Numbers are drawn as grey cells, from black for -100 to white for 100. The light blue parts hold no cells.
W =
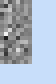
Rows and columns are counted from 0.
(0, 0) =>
7
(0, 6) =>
10
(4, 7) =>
19
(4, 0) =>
-12
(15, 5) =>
24
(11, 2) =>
-28
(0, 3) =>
3
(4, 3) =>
-10
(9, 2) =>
17
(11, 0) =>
46
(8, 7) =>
-3
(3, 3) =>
13
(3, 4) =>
-2
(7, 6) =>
-4
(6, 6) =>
28
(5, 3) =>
-6
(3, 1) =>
6
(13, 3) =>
13
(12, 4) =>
70
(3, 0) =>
-40
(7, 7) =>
2
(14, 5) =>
-1
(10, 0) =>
12
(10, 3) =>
-12
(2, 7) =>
1
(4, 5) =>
-1
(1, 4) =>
21
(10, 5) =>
42
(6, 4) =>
-36
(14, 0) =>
-7
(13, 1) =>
-56
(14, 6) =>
18
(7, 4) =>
24

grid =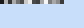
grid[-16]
-80
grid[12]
-3
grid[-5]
93
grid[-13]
33
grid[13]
32
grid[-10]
58

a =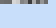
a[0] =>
-12
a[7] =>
-53
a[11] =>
-15
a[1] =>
-15

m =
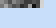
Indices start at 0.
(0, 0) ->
13
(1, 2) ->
-9
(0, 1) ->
-7
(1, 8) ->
-88
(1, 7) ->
25
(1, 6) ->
-49
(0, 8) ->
-36
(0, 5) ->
-25

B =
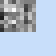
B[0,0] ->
-8
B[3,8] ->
6
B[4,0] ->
-77
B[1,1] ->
54
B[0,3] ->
-31
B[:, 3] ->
[-31, 54, 97, -2, -7, 81, -37, -19]
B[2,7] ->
-3
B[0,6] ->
0
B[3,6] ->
-1
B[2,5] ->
51
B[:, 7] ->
[0, -12, -3, 49, 55, -11, 40, 50]
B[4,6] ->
-30
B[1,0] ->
24
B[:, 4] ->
[33, 23, 34, -7, 26, 1, 22, 1]
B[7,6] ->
2
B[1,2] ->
52

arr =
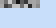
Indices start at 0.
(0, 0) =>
25
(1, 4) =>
51
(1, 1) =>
-50
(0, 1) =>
-10
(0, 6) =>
-55
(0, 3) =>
-7

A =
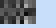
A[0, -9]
-63
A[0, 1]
-34
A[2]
[-30, -38, -34, -36, -47, -28, -60, -65, -62]
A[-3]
[-28, -59, -36, -26, -70, -21, -91, -65, -55]
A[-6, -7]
-54
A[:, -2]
[-20, -16, -65, -65, -14, -7]
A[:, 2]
[-54, -48, -34, -36, -58, -55]
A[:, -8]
[-34, -22, -38, -59, -31, -12]
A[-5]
[-65, -22, -48, -65, -3, -67, 34, -16, -30]

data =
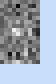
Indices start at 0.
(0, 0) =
3
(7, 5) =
23
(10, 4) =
-33
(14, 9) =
9
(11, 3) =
-13
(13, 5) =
16
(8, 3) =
41
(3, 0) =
4
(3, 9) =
-17
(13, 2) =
-87
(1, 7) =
-49
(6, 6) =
18
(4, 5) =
4
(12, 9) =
-32
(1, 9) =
11
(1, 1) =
-17
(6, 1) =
-12
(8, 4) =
82
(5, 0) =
-31
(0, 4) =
7
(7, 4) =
55
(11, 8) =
-9
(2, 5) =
-10
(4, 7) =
-48
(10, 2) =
-23
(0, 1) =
14
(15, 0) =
-37
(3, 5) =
-11
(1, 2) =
-42
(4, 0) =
-29
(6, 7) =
-2
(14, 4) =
-57
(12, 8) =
28
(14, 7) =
-25
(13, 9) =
5

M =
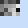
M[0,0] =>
-58
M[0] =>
[-58, -8, -41, -32, -68]
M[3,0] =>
-53
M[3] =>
[-53, 9, -6, 69, 38]
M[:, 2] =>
[-41, 27, 41, -6]
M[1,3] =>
35
